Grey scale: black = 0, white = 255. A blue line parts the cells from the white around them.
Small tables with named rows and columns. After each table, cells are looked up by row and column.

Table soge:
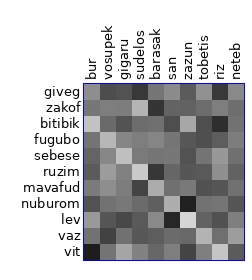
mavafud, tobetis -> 81
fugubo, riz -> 93
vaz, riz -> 111
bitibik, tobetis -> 79
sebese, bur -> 100
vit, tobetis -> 127
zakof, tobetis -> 109
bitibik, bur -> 194
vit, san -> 126
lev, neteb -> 127
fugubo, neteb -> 125
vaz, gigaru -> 113
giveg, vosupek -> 77
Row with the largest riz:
vit

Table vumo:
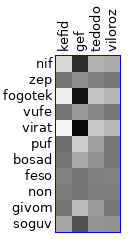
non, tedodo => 125
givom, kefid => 116
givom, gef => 187
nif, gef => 46
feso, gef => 116
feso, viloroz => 130
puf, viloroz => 119
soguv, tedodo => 149
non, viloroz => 126
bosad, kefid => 116
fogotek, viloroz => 183
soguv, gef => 81
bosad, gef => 169
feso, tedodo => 128
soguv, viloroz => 145
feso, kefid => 131
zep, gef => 143

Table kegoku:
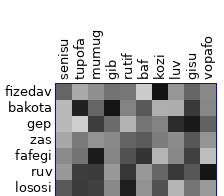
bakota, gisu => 57
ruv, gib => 153
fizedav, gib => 115
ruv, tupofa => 61
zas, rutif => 100
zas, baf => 90
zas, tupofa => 122
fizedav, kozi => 19
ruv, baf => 152
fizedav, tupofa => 170
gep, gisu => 25
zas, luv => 140
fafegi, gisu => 64
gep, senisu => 185
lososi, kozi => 81
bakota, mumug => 101
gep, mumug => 61
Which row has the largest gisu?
lososi

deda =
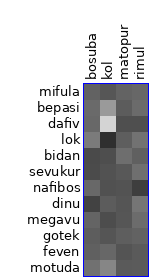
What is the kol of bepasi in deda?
154
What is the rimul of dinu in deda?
117
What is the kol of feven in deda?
103
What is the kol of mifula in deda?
86
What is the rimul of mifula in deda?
103
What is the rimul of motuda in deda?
91
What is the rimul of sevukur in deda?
111
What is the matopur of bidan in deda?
110

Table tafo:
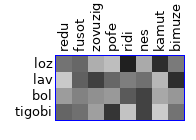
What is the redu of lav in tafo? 201
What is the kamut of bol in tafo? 168
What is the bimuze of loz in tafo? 122
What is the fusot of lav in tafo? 96
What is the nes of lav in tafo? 112
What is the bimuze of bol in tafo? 151
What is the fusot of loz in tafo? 103
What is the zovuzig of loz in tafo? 174
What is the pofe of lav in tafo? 103
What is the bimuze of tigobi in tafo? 115
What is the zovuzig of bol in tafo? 144
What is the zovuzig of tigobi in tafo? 159
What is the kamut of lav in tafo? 183
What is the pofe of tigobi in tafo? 53
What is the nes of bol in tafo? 66
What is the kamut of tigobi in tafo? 203
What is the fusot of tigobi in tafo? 112
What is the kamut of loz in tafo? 45
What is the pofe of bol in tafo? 153
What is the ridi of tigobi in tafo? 195
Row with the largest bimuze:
bol

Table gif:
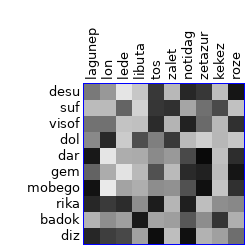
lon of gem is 172
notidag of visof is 34
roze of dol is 199
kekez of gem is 187
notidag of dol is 186
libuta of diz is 161
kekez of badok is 52
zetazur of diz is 178
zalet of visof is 180
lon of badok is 142
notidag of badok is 88
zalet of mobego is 145
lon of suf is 186

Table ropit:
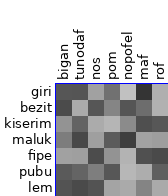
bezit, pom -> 133
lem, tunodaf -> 74
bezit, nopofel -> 85
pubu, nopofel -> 183
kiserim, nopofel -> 139
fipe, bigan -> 161
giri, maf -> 52
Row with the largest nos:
kiserim

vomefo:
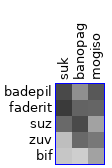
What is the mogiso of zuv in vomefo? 120
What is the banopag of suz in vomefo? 74
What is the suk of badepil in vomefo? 73
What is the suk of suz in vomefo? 105
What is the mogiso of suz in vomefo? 162
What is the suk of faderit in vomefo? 58
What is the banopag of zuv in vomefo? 105
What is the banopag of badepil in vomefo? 143
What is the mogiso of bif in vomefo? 162
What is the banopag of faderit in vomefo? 99
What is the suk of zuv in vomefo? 190
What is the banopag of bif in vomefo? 206
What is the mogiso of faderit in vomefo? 101
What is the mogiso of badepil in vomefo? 88
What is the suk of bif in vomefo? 198
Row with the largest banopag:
bif

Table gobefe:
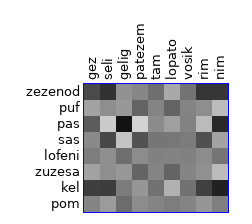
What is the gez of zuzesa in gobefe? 162
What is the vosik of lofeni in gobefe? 129
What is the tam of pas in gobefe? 139
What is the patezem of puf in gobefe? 100
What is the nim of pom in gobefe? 127
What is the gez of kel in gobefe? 63
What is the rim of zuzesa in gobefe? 144
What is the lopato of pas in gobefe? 159
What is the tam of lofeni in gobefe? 129
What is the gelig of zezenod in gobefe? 146
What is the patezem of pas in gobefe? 211
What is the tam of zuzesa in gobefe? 132
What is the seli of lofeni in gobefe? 143
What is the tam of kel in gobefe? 113
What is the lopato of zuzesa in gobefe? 100

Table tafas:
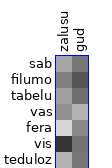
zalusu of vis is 52
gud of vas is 178
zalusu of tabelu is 159
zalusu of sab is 165
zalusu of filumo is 128
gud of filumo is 84
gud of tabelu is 113
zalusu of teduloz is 179
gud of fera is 137
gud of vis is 114
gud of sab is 117
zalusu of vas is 144
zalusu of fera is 213
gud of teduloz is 118
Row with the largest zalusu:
fera

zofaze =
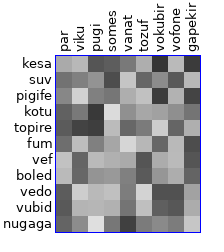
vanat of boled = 128
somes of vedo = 192
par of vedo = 92
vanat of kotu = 144
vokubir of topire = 204
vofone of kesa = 186
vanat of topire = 103
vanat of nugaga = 64
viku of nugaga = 140
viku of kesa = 184
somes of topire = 187
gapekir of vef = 85
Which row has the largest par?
vef

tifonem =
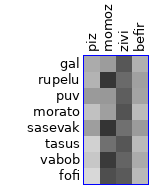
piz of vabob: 199
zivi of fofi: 90
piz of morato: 193
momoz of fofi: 78
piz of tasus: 209
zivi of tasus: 86
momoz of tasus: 112
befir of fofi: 185
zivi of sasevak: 112
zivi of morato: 83
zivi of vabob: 100
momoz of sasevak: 52
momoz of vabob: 58
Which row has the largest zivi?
sasevak

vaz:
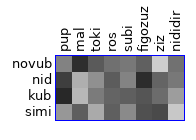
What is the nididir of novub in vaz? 113
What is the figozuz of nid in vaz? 44
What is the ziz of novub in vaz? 205
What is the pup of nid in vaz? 62
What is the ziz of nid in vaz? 100
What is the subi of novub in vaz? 120
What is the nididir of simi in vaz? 200
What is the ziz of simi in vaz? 74
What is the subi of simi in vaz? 138
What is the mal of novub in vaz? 46
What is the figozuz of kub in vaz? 85
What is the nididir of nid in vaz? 120
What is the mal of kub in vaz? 183
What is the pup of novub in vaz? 130
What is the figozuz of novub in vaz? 96

